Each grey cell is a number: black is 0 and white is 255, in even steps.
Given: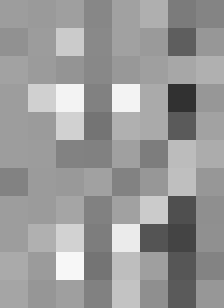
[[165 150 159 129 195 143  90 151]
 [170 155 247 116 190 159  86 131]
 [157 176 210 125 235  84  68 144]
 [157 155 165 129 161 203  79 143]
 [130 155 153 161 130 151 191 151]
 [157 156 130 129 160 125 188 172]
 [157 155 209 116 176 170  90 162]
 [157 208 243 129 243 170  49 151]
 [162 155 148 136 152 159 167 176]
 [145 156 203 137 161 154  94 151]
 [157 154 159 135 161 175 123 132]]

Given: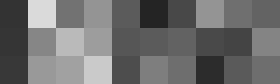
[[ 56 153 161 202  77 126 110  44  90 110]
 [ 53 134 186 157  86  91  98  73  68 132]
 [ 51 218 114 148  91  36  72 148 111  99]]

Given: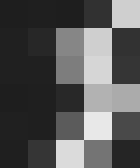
[[ 31  53 219 116  37]
 [ 32  31  91 232  73]
 [ 30  31  40 178 171]
 [ 32  32 125 214  53]
 [ 32  39 134 207  50]
 [ 30  31  30  49 207]]

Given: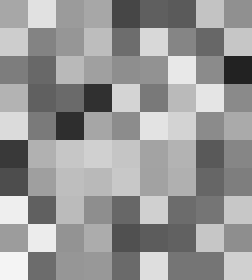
[[244 108 150 152 106 222 117 117 208]
 [156 236 147 172  80  92  97 198 142]
 [238  96 187 142 103 208 108 117 199]
 [ 77 159 190 185 200 162 176 102 126]
 [ 57 177 198 208 197 163 179  89 134]
 [219 122  46 166 140 227 211 139 170]
 [179  96 106  48 212 121 186 229 138]
 [125 104 185 160 142 146 232 139  34]
 [205 131 150 189 109 216 133 103 198]
 [167 225 155 167  70  95  90 195 144]]

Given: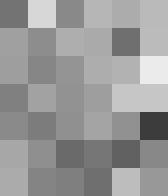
[[171 132 127 111 189 152]
 [167 143 106 118  97 136]
 [138 124 144 164 145  60]
 [128 162 146 158 198 198]
 [158 134 148 173 178 235]
 [160 141 174 170 111 187]
 [115 215 137 182 172 186]]

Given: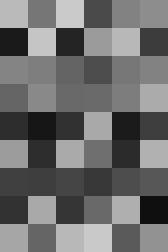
[[166 101 184 201  90 146]
 [ 50 169  53 105 175  15]
 [ 64  62  69  56  77  87]
 [156  45 170 111  43 177]
 [ 45  22  49 169  27  62]
 [101 137 105 106 125 171]
 [132 126 100  77 119 130]
 [ 26 197  36 155 184  60]
 [186 118 202  74 130 141]]

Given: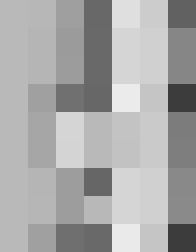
[[185 160 111 105 234 197  60]
 [185 182 157 184 213 208 138]
 [185 181 157 102 213 208 137]
 [185 166 212 185 194 202 126]
 [185 166 213 185 195 202 124]
 [185 160 112 103 235 197  60]
 [185 181 156 105 213 208 134]
 [185 181 155 105 213 208 134]
 [185 183 159 104 223 204  97]]
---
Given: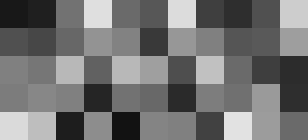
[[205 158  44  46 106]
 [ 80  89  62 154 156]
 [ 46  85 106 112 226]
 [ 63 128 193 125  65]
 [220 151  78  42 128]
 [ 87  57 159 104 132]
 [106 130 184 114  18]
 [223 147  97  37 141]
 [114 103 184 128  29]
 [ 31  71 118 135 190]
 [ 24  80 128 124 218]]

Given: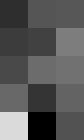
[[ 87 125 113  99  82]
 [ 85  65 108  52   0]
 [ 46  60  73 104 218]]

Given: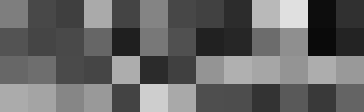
[[ 48  35 153 100]
 [ 13  10 173  57]
 [224 143 148  89]
 [185 108 166  51]
 [ 44  38 176  77]
 [ 65  33 148  78]
 [ 71  80  64 169]
 [132 120  43 206]
 [ 68  31 173  67]
 [170 102  69 153]
 [ 63  73  74 134]
 [ 72  69 110 164]
 [126  83 103 171]]

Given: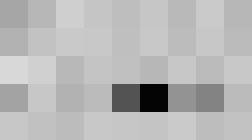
[[183 186 200 187 194]
 [202 199 186 131 189]
 [185 188 199 147 202]
 [198 200 183   4 196]
 [190 191 192  83 198]
 [197 200 196 187 200]
 [207 201 184 178 188]
 [183 194 208 199 193]
 [166 177 216 163 199]]

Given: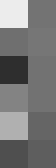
[[115 118 114 114 101  94]
 [236 111  46 131 176  79]]

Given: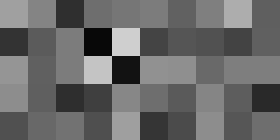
[[ 95  96 126  41 110]
 [173  67 126  93  86]
 [127  81 105 133 141]
 [ 97  85 143  90  75]
 [124  68 145 110  53]
 [118 207  18 135 159]
 [110   8 196  63  79]
 [ 47 124 124  46 114]
 [132  91  96  95 104]
 [160  51 149 141  80]]
